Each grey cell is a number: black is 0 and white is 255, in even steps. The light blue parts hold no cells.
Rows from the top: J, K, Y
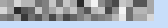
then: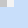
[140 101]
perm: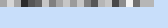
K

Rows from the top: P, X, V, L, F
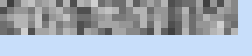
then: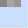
[ 95 110]
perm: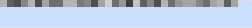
F
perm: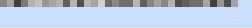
P
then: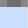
[150 164]
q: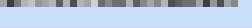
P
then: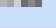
[110 180]
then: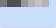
[110 135]

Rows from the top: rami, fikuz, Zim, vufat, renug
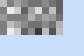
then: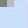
[163 139]
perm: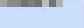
vufat
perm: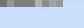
Zim

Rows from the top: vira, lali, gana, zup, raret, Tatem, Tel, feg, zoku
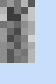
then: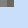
[141 169]
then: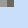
[ 73 154]
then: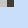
[ 61 169]
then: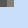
[116 181]
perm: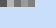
vira
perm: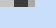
gana

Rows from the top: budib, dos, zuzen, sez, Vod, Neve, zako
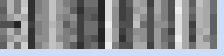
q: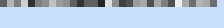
dos
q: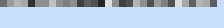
zuzen
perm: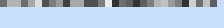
zako

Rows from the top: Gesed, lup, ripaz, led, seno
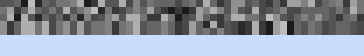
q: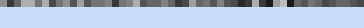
seno
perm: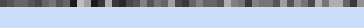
seno
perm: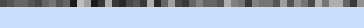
led
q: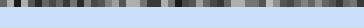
ripaz
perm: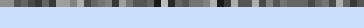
Gesed

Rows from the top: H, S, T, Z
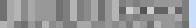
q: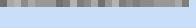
T
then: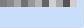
[99 99]
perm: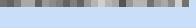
S
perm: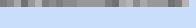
H
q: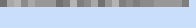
H

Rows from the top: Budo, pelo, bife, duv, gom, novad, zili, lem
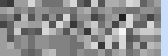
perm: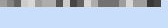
Budo
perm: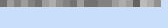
lem
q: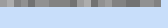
pelo
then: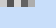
[ 85 187]
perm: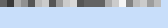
gom
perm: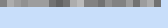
lem

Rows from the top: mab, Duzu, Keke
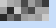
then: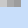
[ 74 157]
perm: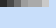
Duzu
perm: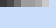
mab
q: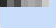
Keke
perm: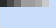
Keke
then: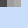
[157 201]
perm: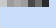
Keke

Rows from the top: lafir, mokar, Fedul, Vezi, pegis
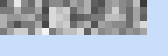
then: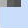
[150 163]
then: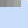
[123 150]
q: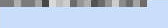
mokar
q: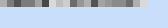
Vezi

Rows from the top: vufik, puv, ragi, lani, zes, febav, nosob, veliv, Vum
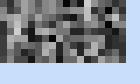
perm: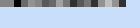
lani
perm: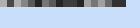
veliv
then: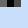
[ 21 206]
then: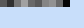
[133 133]
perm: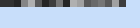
nosob
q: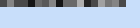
Vum

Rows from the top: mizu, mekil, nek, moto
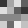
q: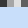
mizu
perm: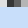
mekil
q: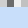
moto
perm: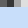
mizu

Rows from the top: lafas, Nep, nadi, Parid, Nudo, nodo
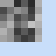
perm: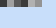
Nudo
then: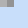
[59 90]
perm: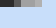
lafas
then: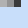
[90 59]

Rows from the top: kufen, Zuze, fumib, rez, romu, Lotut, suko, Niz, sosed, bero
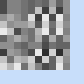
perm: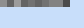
kufen
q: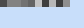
Zuze
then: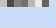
[233 130]
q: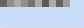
Lotut

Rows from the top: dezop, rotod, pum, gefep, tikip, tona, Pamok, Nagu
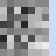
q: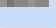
dezop
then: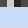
[179 163]
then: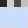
[ 75 179]
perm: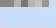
Nagu
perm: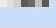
Pamok

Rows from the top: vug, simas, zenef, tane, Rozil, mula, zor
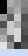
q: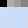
vug
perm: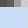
zenef
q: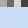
mula
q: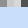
Rozil
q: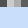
tane

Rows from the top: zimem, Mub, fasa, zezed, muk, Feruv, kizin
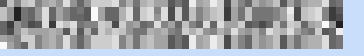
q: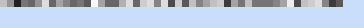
Mub
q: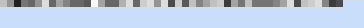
fasa
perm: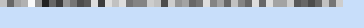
zezed
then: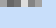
[103 193]
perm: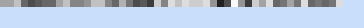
fasa

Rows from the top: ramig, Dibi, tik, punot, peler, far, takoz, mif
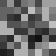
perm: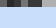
peler
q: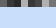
tik
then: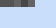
[100 190]

